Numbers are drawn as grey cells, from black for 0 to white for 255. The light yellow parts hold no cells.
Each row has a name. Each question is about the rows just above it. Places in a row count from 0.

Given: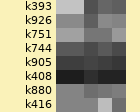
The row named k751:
[161 161 118 118 153]
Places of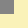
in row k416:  0 1 2
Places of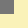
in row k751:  2 3
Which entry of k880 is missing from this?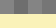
[125]
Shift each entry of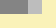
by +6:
[138 138 195]
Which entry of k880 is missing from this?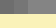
[125]

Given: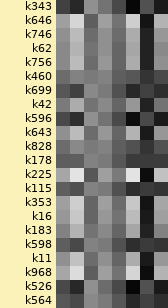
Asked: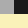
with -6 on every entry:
[166  20]
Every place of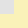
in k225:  1 5
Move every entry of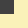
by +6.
[71]

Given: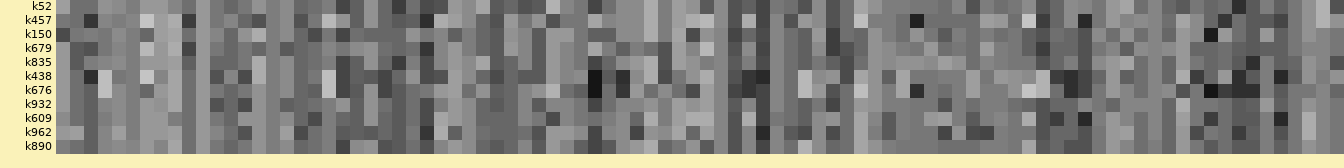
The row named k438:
[152 111  47 190 119 125 196 133 165 111 152  82 133  75 172 125 139 103
 119 190  69  96  90  69 103 146  75  82 158 139 103  75 103  90  90 152
 133 139  21  90  47 139 172  75 119 146 172 133  82  54  41 133 111 184
 139 146  75 165 146  96 165 119 119 125 125 158 119 152 146 139 178  61
  47  69 103 152  96 111 133 103 172  61 103 152  47  90 125  41  96 146
 125 146]
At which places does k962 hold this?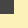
38 41 63 66
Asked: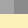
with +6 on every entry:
[171 145]

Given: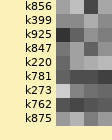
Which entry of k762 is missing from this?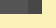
[92]
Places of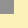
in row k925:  2
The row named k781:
[98 78 78 64]
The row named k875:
[153 179 125 153]
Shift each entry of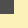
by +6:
[84]

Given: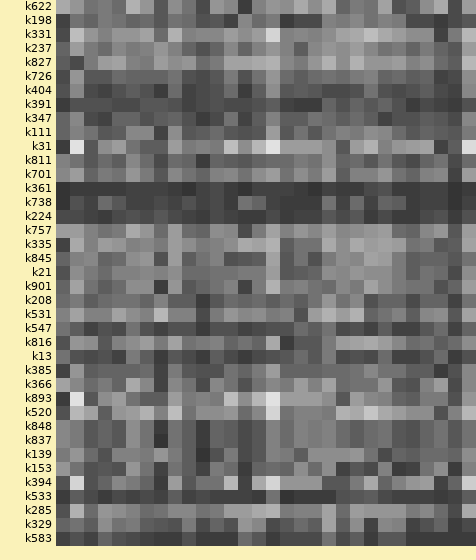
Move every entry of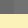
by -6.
[101 108]
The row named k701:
[135 156 100 122 114 149 122  87 135 114 100 129 135 114 141 156 114 141
 122 156  93 129 129 149 114 100 129 135  66 156]
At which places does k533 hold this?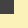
5 7 9 11 12 13 24 25 26 28

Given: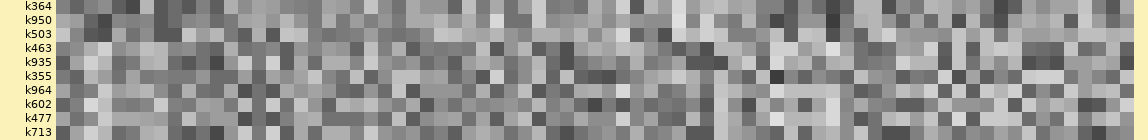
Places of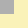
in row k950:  19 29 57 63 69
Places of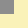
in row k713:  33 56 65 68 76
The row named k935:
[ 94 163 208 182 108 122 175 182 108  88 114  72 149 202 122 208  94 169
 108 175 175 134 202 149 134 149 108 128  94 157 175 157 114 141 182 108
  80 114 134 149 122 175 122 134 163  88  88  80 169 202 100 216 169 182
 122 175 182 114 122 128 208 182 182  88 196 114 175 141 182  80  94  80
 157 157 175 163  80]
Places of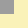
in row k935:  29 31 72 73
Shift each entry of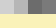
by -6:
[202 176 102 116]

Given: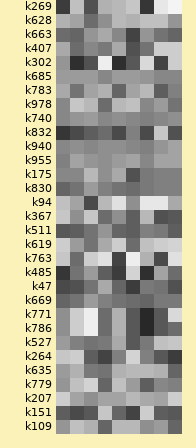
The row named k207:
[205 163 143 163 163 184 169 163 205]
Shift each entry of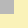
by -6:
[178]
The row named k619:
[205 155 115 169 205 108 192 205 211]
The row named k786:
[143 205 238 108 177  88  40  88 108]
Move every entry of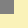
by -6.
[122]

